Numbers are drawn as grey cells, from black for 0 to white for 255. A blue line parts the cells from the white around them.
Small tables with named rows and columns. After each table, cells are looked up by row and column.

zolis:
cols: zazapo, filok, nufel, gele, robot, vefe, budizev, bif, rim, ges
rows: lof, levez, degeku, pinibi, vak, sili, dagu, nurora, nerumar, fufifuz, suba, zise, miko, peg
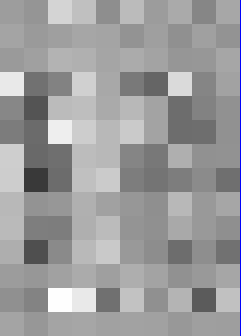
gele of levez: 166
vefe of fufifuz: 148
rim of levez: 160
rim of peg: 159
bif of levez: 144
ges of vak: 145
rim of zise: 153
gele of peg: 166
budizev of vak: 163
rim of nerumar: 153
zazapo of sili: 124
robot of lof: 142
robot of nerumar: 161
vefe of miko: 194
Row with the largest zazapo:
pinibi

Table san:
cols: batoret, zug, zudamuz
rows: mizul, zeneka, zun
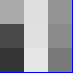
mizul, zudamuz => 148
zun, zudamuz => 120
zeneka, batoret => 72
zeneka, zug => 224
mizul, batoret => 170
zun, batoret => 53
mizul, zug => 223
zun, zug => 230
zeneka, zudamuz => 138

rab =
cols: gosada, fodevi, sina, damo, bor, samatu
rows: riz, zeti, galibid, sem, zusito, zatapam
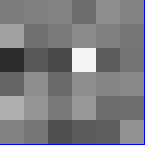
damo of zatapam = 91
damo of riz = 109
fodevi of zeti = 112
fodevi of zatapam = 118
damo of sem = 141
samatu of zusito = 110

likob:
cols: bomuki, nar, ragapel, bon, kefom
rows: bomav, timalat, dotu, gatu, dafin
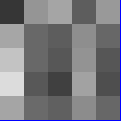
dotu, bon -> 147
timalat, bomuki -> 166
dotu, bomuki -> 195
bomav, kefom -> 153
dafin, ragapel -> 96
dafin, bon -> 140
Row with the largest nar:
bomav

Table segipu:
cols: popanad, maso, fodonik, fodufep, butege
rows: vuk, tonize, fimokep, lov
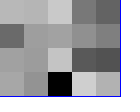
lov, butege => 178
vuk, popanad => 184
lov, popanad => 167
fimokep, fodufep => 89
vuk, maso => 181
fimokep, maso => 156
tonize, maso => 158

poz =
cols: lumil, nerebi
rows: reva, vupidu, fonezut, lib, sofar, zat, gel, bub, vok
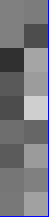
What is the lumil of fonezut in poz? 48
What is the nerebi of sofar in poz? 207
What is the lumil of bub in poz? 118
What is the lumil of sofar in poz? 76
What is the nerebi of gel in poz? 155
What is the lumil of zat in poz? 110
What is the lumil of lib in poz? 89
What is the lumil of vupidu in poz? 128
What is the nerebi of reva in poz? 124

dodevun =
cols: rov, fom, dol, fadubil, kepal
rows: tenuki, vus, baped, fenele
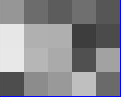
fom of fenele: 140
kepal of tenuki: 86
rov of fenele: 77
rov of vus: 231
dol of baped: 170
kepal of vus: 75
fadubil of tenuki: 111
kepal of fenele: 106
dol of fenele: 153
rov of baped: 232
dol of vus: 175
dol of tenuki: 92
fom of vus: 176
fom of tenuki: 108
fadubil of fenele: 191
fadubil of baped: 80
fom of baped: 182
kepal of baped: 162

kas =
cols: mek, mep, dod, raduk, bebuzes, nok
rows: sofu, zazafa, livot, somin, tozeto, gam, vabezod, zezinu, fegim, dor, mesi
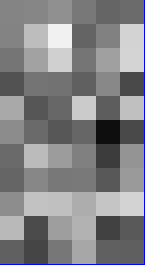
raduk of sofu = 120
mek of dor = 185
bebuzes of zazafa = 129
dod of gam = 87
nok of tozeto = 192
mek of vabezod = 106
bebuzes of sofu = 101
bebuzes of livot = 160
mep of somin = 116
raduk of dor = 178
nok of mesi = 95
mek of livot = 117
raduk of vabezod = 128
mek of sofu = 132
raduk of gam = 102

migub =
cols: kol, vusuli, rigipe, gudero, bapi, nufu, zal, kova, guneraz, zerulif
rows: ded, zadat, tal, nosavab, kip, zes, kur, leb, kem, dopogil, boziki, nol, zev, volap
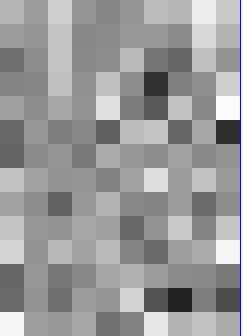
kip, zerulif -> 250
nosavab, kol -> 130
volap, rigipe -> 152
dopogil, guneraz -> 131
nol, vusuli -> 151
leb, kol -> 193
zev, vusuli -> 146
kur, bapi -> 170

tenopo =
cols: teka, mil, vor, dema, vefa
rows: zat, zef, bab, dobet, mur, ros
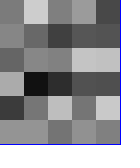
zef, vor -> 64
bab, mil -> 135
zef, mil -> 104
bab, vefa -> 193
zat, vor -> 127
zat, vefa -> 72
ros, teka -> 148
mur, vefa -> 201
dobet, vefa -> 79
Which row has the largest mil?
zat

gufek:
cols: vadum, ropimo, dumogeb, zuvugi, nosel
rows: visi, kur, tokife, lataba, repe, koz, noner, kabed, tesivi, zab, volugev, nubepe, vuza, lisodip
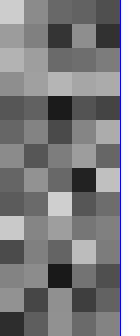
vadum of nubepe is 131
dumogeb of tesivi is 207
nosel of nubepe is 78
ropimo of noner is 86
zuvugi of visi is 98
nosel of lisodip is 131
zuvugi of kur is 142
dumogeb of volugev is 100
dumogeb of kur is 52
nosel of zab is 128
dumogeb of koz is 74
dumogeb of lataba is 181
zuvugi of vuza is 62
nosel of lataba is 171
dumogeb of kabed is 104
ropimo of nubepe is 140
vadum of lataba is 141
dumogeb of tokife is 106
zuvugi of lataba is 166
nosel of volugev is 124
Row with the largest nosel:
kabed

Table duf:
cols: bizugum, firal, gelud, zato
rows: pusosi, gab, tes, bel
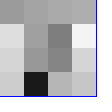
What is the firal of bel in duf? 25
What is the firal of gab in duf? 160
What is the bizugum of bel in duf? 205
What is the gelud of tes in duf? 133
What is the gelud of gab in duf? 126
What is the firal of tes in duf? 152
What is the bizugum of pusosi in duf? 155
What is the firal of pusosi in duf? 164
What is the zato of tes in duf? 213
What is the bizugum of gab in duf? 222

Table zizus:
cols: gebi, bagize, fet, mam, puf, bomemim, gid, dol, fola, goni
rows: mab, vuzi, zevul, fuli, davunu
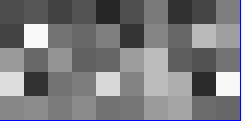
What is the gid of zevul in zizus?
188
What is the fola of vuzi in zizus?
186
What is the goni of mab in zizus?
126
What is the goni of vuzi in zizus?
159
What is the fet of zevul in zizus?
148
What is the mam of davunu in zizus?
139
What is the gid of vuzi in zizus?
133
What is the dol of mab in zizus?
49
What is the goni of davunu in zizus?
103
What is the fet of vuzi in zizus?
115
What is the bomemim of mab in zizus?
79
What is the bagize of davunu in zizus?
140
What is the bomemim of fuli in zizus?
131
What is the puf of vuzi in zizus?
127
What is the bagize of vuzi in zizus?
249
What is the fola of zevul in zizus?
82
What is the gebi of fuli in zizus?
221
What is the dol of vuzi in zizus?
103
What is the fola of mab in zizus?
69
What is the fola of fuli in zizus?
43

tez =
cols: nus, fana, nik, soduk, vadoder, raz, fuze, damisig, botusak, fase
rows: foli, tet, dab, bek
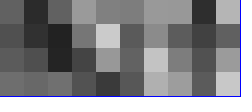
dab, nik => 36
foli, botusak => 46
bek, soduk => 82
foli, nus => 97
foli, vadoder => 128
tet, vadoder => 203

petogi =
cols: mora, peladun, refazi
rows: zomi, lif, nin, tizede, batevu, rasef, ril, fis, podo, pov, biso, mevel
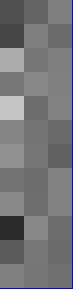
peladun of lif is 127
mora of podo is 137
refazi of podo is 130
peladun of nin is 117
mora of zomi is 80
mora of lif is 70

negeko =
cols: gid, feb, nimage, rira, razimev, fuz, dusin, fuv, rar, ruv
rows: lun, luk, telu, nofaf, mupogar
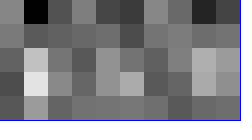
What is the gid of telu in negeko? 98
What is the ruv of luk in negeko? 115
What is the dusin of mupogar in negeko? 111
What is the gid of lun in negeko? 134
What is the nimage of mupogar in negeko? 100
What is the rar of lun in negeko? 36
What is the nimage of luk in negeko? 97
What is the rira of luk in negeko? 104
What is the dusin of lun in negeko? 135
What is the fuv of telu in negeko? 127
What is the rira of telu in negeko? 88
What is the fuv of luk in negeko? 124
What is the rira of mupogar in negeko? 114
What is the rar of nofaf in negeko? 170
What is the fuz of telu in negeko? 115
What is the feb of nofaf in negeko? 227
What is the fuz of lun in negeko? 59
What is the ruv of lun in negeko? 68
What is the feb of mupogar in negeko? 155
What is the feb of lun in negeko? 1

